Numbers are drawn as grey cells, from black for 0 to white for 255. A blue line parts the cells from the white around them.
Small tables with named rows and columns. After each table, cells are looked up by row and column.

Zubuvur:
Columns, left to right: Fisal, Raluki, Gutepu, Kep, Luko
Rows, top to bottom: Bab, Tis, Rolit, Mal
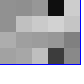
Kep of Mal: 60
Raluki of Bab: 143
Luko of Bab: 205
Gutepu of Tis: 202
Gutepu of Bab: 151
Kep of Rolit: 151
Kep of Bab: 15
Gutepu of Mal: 191
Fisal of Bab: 145
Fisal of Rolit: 173
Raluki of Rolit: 159
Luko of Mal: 137
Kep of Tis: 210
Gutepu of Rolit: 156
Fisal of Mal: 162
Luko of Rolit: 128
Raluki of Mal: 167
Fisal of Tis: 145
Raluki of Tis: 192

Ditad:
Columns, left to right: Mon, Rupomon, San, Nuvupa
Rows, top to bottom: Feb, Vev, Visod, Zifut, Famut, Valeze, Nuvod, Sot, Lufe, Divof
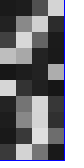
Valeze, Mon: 214
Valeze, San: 32
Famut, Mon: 23
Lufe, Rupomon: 57
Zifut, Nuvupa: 26
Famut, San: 34
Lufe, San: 223
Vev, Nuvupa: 44
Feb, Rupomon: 29
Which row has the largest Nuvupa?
Feb

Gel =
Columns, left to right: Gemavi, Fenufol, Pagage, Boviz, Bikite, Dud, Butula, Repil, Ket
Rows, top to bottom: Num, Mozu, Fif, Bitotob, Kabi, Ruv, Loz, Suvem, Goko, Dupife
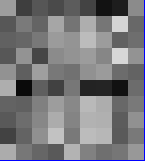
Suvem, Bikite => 132
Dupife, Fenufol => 119
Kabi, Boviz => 120
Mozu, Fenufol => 122
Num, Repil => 29
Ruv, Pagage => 95
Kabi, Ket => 99
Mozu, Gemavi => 87
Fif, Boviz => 155
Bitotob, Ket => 147
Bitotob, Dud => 156
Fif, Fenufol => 102
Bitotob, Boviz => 139
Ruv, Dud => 35

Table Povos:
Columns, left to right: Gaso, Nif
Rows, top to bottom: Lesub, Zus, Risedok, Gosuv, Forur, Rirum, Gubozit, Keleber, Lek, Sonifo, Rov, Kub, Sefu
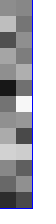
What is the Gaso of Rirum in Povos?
23
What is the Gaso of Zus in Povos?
190
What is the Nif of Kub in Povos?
144
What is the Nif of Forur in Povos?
175
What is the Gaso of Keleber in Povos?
144
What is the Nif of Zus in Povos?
117

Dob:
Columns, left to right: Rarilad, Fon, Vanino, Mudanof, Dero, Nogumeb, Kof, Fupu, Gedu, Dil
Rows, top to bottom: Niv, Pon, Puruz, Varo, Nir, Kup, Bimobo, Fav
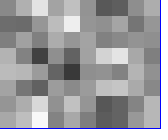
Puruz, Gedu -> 147
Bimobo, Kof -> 87
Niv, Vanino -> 227
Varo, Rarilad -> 179
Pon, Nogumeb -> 149
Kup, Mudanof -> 156
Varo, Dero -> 98
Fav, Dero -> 168
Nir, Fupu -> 130
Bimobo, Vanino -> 216
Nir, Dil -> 145
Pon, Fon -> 107
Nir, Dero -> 57
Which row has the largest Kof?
Varo

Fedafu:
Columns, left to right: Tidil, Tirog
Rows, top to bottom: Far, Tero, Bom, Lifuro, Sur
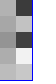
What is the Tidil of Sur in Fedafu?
188
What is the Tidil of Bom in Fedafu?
148
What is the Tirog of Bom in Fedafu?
64
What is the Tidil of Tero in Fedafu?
167
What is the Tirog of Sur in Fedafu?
200
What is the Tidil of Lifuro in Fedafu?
173
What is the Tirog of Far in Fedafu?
59
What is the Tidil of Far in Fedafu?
178
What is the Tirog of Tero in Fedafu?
194
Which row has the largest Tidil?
Sur

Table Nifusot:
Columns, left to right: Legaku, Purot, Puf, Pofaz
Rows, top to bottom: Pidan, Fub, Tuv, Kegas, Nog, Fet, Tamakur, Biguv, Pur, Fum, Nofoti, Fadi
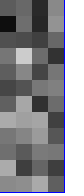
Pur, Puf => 155
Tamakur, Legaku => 96
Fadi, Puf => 170
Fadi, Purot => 142
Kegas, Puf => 108
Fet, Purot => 83
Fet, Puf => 120

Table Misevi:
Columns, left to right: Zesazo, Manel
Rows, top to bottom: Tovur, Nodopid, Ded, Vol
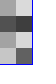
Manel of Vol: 97
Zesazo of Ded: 163
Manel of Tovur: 218
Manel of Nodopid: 62
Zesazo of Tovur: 165
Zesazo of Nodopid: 81

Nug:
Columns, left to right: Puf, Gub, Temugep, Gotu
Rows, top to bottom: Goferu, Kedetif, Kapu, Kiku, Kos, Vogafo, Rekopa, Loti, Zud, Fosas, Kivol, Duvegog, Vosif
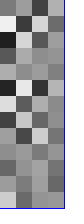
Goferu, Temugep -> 66
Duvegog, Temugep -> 159
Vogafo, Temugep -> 52
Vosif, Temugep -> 148
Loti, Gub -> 199
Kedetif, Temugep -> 213
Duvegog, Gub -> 124
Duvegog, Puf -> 156
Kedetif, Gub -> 59
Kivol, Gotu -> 116
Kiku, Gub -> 171
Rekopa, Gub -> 92
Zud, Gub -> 72
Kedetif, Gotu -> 108
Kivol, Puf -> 103
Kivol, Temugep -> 163
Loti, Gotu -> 143
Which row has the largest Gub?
Vogafo

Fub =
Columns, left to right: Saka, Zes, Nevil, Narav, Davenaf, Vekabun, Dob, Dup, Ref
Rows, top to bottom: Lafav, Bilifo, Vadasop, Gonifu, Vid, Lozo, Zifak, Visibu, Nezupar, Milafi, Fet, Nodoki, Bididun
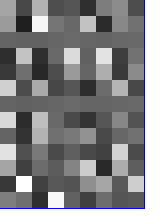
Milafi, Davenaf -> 95
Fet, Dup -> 172
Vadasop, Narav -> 102
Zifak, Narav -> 102
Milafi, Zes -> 80
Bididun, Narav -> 248
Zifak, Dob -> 101
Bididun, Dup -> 85
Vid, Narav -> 77
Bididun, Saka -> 126
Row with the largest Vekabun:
Fet

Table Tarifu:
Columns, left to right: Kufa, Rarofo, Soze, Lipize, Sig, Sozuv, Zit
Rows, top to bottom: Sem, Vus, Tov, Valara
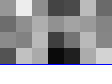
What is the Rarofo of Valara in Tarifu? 193
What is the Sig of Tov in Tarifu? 116
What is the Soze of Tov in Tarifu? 185
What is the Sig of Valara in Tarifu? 31
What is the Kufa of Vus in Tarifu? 109
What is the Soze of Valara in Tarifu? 170
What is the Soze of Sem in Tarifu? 142
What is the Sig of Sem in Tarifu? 74
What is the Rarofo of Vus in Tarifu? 143
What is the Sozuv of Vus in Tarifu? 154
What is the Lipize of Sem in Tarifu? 68
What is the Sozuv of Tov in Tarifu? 185
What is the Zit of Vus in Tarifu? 132
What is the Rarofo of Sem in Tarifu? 237
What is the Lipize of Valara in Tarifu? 10
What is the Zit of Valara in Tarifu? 211
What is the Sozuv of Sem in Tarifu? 187
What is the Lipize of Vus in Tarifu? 145
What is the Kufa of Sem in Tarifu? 151
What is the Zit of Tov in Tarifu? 134
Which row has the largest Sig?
Vus

